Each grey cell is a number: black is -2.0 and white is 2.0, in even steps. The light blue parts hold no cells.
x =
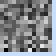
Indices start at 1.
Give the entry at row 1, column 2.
-0.2
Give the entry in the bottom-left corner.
0.6
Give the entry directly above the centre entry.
0.6
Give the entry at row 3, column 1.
0.2
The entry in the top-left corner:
-0.4
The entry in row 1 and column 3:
0.4
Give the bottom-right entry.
0.4
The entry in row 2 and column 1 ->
0.8
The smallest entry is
-2.0
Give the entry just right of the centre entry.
-1.0
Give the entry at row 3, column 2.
-0.8
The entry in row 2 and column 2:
0.4
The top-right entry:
-1.0
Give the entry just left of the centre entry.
0.2

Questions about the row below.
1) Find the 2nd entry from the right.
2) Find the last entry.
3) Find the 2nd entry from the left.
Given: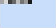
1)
0.4
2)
-1.6
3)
1.4

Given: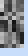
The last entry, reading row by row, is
1.1
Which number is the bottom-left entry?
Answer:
-1.1
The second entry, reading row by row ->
-0.3
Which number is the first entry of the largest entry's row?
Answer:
1.3
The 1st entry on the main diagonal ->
1.1
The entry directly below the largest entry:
0.9
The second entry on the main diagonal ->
-0.7
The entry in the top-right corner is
-0.7
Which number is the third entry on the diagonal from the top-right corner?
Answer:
0.5
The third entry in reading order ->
-0.9
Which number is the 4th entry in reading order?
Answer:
0.5
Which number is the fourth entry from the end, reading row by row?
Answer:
0.1
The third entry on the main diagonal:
-1.1
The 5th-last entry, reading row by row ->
-0.5
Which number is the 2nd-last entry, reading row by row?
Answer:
0.3

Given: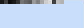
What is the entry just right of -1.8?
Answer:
-1.6
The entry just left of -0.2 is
-1.2

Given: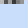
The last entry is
0.3
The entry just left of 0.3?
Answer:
-0.1
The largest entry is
0.9

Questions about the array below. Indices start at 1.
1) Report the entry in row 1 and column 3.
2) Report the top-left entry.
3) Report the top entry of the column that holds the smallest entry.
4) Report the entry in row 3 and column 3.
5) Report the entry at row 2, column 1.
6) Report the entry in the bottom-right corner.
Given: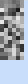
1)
0.0
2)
0.0
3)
-0.2
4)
-0.6
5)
0.0
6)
0.6
